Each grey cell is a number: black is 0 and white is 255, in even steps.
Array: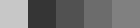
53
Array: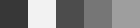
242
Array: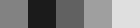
27
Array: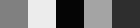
236
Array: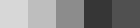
190
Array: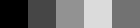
70
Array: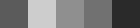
205
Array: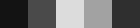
74
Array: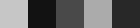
18
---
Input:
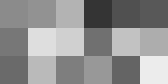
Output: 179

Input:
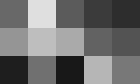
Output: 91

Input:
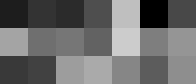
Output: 43

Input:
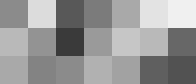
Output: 88

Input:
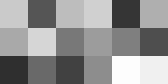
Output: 189

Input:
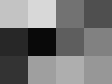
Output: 114

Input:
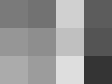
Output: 208

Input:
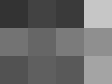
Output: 58

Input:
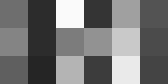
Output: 250

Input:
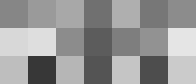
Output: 168
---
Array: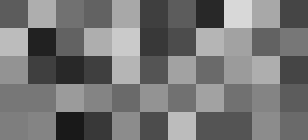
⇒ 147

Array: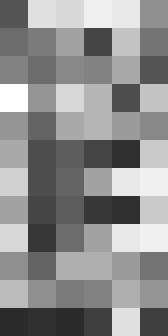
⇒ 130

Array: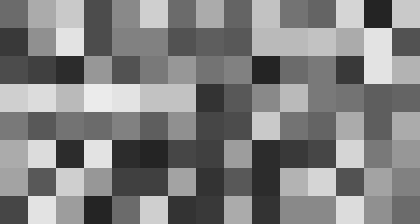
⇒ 76

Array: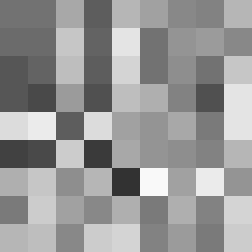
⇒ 86

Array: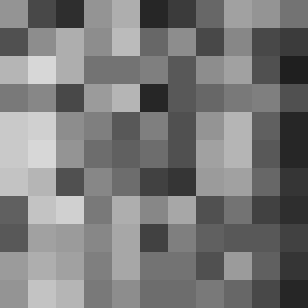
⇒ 181

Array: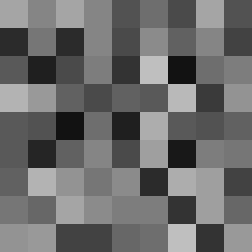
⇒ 89
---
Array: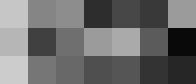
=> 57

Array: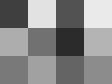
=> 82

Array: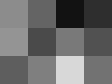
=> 18

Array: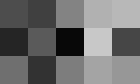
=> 177

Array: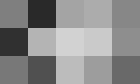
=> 172

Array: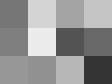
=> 164
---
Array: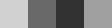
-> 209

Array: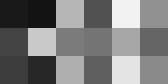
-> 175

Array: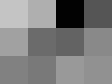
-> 129

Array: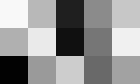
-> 154

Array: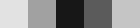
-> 161

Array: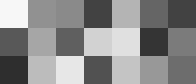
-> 81

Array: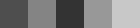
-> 132
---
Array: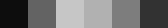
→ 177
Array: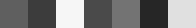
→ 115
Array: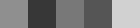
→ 120
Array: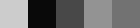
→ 72
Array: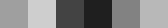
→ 31
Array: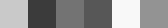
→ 87
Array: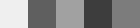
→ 161
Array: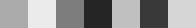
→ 192
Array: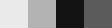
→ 179
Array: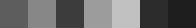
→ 193
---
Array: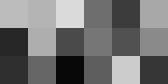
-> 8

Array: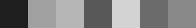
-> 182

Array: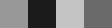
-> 196

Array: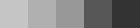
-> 152

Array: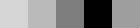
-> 125

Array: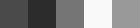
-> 117

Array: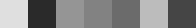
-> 149
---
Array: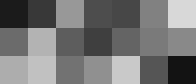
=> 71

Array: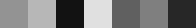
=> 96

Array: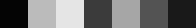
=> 166

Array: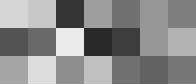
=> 113

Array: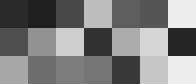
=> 93

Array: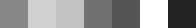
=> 86

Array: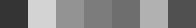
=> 110

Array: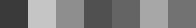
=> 100

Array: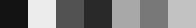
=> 168
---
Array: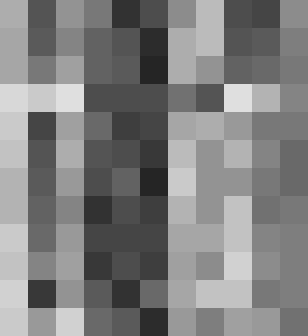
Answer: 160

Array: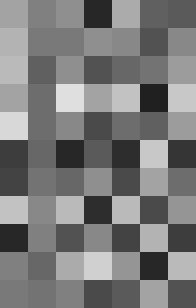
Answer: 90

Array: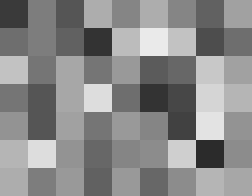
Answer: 140

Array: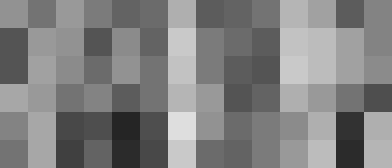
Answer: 188

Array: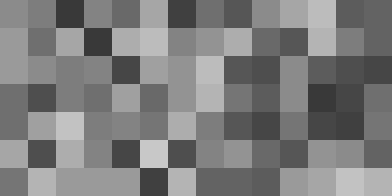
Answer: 166
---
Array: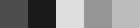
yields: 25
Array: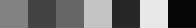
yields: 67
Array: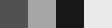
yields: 166
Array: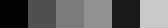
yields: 80
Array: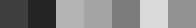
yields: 36
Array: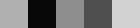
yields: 8
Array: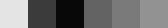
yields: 59
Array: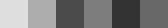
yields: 173
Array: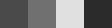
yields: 112
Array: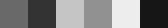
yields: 51
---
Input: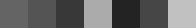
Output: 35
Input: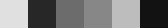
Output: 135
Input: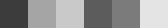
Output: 92
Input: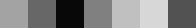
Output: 192
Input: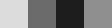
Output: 107
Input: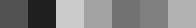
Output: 114
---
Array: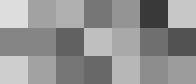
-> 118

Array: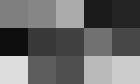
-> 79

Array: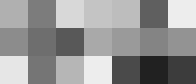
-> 182

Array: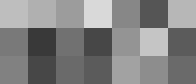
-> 106

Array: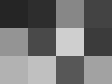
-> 87

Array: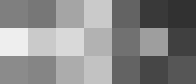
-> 172
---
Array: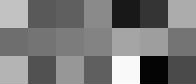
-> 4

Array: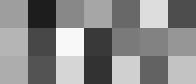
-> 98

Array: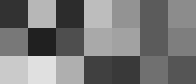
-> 112

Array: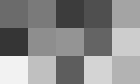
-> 212

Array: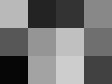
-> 205

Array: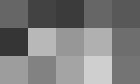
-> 207

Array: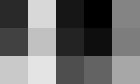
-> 99

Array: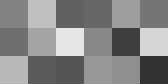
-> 143

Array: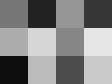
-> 76
